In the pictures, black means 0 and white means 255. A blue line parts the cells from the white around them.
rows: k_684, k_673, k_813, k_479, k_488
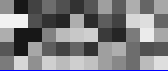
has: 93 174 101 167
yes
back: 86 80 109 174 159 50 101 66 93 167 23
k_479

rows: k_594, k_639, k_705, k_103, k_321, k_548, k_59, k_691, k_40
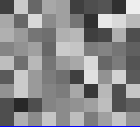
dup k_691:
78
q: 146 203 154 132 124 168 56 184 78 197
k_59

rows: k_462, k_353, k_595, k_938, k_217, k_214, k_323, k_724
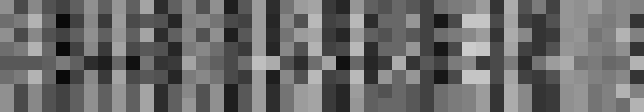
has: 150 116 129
yes
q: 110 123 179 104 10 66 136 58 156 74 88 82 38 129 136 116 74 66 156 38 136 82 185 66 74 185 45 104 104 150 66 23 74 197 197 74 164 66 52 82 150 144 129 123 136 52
k_353
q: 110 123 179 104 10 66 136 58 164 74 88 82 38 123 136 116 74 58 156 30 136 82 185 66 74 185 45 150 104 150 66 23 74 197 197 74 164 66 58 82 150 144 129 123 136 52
k_214
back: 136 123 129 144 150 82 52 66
k_353
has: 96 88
no
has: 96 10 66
no
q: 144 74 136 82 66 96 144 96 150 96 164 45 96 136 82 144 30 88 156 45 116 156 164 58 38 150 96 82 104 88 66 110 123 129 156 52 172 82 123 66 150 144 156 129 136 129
k_462

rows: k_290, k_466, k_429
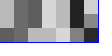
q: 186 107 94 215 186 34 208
k_290
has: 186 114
no

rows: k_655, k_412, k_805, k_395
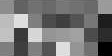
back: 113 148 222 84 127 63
k_395
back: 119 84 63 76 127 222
k_412
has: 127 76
yes
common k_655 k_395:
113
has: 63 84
yes

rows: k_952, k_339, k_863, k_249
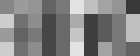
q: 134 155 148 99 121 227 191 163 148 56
k_952
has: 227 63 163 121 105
no
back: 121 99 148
k_952
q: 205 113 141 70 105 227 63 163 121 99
k_249

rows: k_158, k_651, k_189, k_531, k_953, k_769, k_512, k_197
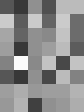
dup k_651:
203
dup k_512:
158
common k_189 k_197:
144
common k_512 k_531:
158
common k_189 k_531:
144
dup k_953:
195
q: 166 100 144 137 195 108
k_189

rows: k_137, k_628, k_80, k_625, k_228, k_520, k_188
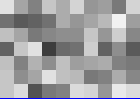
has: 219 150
no
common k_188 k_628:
150
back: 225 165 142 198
k_520
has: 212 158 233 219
no
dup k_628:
113
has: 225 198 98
no
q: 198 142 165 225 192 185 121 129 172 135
k_520

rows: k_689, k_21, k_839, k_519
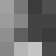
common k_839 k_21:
67
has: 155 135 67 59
no
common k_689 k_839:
59
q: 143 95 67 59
k_839
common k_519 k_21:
135
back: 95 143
k_839
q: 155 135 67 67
k_21

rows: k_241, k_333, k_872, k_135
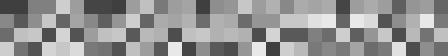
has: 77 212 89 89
yes
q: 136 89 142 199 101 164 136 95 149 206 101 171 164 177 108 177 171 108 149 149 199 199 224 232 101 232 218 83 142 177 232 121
k_333
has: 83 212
yes
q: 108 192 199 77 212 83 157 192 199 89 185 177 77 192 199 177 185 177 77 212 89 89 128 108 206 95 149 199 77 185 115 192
k_872

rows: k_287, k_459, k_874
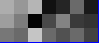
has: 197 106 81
yes
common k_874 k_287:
106
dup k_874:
106

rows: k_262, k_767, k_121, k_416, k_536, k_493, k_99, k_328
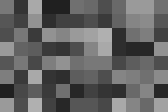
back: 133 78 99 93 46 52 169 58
k_493
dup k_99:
39
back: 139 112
k_493

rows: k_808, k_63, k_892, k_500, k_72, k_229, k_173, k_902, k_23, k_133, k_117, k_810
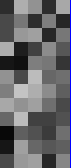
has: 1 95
no
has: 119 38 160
no

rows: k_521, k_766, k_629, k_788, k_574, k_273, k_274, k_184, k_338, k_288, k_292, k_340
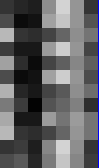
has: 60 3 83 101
yes
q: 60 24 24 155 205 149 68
k_788
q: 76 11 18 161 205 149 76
k_273

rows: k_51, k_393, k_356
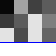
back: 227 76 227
k_356
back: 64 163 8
k_51
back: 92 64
k_51
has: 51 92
no
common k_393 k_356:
227
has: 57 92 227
yes

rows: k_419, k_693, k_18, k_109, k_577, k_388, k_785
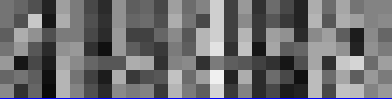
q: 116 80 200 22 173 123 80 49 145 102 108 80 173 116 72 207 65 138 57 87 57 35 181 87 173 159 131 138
k_693
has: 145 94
yes

